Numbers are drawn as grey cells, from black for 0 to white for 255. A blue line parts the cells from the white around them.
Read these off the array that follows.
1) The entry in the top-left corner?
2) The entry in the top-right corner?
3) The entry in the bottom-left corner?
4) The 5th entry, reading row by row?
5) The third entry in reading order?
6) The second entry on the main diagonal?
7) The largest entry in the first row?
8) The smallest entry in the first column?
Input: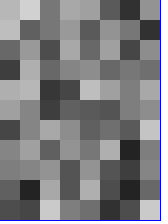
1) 183
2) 147
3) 77
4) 160
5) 119
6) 96
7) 209
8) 62
